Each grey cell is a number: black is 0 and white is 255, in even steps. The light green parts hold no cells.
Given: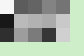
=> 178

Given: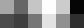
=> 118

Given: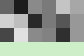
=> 41

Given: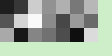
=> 249

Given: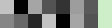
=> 38

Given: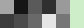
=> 105
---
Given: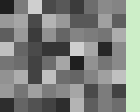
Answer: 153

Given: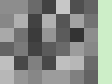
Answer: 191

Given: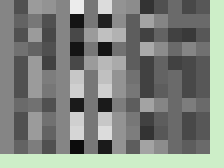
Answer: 133

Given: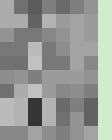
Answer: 187

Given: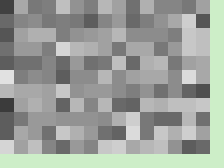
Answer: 93

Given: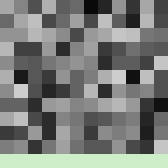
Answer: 58

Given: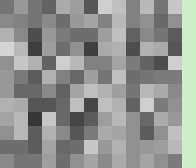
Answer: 110

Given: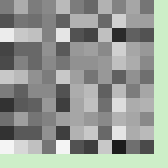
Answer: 50

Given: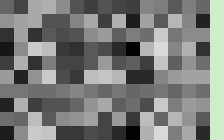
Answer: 110
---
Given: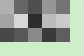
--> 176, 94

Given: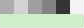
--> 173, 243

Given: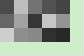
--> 75, 40

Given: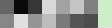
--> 101, 77

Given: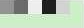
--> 147, 210

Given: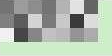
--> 116, 171

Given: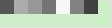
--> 86, 64
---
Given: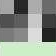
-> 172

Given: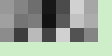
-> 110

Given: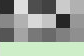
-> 78

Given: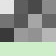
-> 73

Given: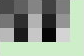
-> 132

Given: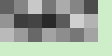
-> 200
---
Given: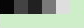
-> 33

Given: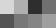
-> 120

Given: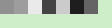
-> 203

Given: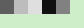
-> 223

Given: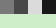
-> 72

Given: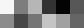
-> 196
